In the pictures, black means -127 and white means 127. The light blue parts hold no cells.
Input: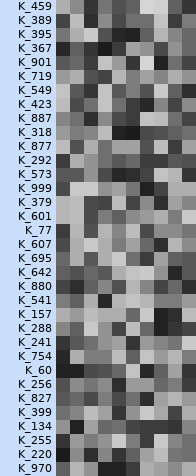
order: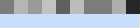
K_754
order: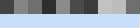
K_887
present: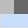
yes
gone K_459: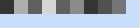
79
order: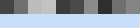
K_887
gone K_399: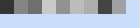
40

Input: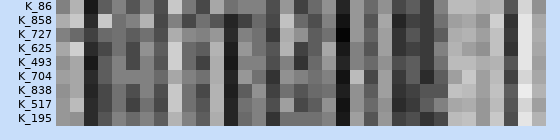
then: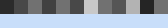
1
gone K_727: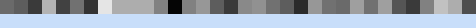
-27
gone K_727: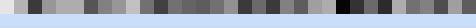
9
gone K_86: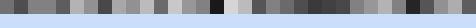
-7

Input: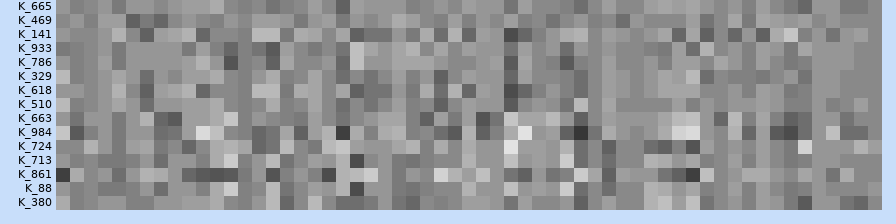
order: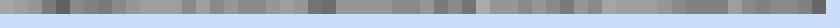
K_665
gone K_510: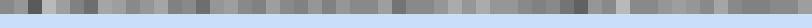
15
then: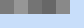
1
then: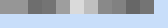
37

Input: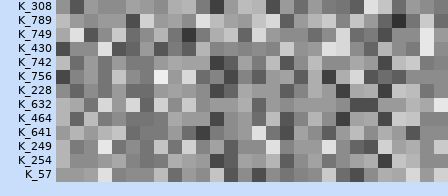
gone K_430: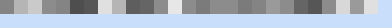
18
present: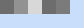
no
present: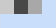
no
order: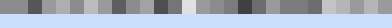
K_641

